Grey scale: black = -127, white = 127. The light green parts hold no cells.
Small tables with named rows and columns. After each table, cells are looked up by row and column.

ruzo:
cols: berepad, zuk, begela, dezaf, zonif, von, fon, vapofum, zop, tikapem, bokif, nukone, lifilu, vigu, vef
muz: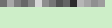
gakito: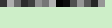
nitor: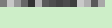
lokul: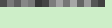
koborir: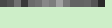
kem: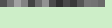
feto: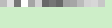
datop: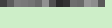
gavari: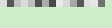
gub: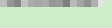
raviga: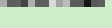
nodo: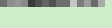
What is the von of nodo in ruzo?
-47
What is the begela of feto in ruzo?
-8
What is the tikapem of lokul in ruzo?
-9
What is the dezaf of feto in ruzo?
126
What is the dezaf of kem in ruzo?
3
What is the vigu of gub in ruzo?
48
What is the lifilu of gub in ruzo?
16
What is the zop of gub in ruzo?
26
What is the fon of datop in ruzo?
17
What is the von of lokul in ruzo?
-72
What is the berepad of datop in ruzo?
-63
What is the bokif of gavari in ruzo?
39

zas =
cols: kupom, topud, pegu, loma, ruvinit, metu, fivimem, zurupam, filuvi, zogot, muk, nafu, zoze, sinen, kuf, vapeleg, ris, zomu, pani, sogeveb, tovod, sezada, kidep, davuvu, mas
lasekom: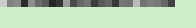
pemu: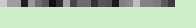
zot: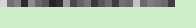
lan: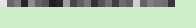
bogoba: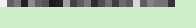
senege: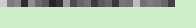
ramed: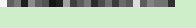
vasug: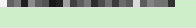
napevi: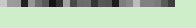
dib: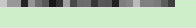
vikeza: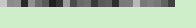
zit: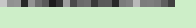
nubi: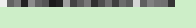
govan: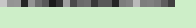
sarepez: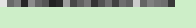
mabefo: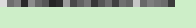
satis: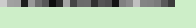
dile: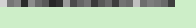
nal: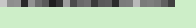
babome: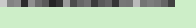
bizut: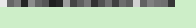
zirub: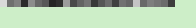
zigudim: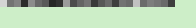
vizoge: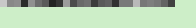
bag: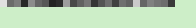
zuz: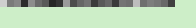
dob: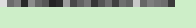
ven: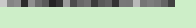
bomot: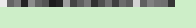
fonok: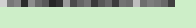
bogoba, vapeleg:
-15
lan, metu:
-27
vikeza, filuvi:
-74
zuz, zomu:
-11
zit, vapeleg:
-37
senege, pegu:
7
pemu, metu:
-18
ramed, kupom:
119
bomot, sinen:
-78
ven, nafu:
-23
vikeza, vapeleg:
-33
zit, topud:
17
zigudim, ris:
-65

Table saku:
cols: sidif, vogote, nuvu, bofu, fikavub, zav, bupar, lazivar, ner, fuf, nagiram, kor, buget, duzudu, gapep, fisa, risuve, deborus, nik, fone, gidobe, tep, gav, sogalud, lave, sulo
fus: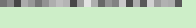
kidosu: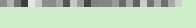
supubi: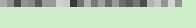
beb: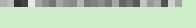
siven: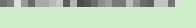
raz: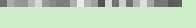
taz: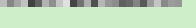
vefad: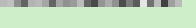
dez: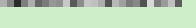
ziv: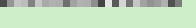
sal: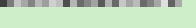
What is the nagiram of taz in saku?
-59
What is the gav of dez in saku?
-4
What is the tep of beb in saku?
25
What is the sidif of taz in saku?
61
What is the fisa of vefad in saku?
44
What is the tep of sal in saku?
2
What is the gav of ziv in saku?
28
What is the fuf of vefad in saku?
17
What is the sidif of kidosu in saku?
14
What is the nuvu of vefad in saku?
14
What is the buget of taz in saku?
47
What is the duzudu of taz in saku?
-48
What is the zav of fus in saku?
-10
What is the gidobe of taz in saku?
-39
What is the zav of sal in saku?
56
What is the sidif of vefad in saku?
58
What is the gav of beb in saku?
42
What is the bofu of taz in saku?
65
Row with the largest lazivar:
sal

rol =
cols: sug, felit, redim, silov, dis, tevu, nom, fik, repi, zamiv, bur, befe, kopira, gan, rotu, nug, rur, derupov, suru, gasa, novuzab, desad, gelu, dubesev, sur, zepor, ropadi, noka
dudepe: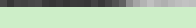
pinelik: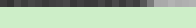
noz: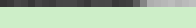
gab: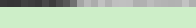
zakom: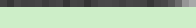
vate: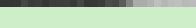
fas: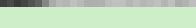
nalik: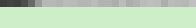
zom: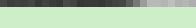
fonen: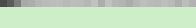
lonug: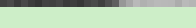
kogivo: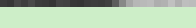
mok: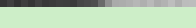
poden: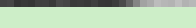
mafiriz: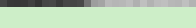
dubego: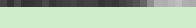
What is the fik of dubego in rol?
-71
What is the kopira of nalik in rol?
53
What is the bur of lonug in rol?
-65
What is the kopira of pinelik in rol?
-70
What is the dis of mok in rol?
-74
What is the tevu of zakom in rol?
-58
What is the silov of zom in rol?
-63
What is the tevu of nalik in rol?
26
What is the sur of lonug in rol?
55
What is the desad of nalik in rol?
63
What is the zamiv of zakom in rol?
-74
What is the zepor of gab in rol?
50
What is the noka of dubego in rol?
43
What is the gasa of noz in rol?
-36
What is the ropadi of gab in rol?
66
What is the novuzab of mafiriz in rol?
63

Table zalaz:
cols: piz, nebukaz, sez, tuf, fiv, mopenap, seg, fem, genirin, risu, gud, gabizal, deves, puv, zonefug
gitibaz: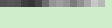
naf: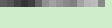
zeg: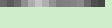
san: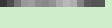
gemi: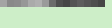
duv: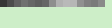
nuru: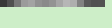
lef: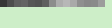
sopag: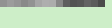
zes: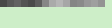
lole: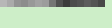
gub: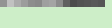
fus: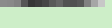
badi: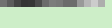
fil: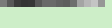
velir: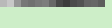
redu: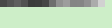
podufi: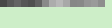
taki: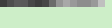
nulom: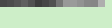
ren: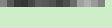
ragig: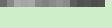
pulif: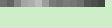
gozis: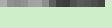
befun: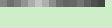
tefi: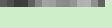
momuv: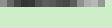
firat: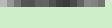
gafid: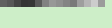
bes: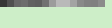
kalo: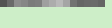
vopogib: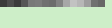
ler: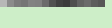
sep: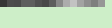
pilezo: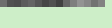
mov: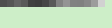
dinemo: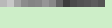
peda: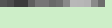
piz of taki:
-66
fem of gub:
36
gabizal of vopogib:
55
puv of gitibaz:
71
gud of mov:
1
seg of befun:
46
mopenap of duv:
-33
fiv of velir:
-15
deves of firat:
7
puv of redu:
43
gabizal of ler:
-29
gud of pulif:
-9
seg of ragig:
1
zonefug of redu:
81
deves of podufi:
21

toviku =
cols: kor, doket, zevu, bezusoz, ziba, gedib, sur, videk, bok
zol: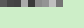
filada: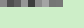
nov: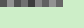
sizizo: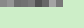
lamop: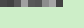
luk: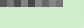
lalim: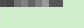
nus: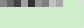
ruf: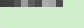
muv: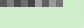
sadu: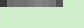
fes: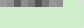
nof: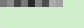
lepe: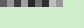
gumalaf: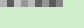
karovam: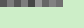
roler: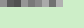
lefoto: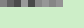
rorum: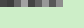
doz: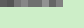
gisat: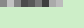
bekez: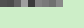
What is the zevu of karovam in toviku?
-40
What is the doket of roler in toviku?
-36
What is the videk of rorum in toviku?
-39
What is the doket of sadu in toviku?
-16
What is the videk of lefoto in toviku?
6
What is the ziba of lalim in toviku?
-26
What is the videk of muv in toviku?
25
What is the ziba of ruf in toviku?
-33
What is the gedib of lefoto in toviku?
8
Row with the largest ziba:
gumalaf

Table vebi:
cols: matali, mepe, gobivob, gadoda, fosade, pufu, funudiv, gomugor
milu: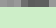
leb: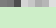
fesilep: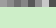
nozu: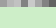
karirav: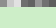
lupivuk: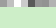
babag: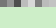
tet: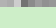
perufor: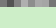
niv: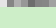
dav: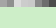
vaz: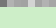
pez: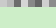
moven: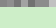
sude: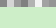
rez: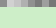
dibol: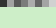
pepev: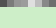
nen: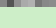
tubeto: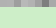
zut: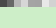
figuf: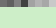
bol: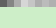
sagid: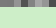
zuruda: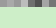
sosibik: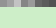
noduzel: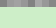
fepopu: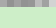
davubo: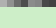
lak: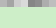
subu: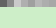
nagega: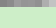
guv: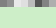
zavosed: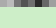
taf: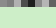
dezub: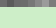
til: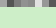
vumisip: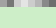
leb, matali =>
-3
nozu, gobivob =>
65
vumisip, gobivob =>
79
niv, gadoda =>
23
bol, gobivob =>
46
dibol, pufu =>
-26
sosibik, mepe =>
35
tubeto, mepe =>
50
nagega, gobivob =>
29
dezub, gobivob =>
-20
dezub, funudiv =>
27
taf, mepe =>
-1
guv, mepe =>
18

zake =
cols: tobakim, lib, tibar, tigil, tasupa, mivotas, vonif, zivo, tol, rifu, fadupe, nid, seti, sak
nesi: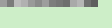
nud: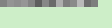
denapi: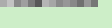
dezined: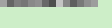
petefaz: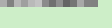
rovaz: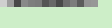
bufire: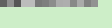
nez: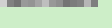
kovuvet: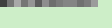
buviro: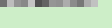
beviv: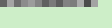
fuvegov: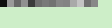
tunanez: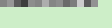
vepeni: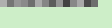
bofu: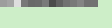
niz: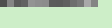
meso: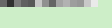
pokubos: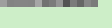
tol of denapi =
10
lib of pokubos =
3
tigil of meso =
-31
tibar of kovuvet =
40
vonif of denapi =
53
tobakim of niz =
-49
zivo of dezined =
-49
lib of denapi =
67
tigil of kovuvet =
-10
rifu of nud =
-1
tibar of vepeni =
22
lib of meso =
-79

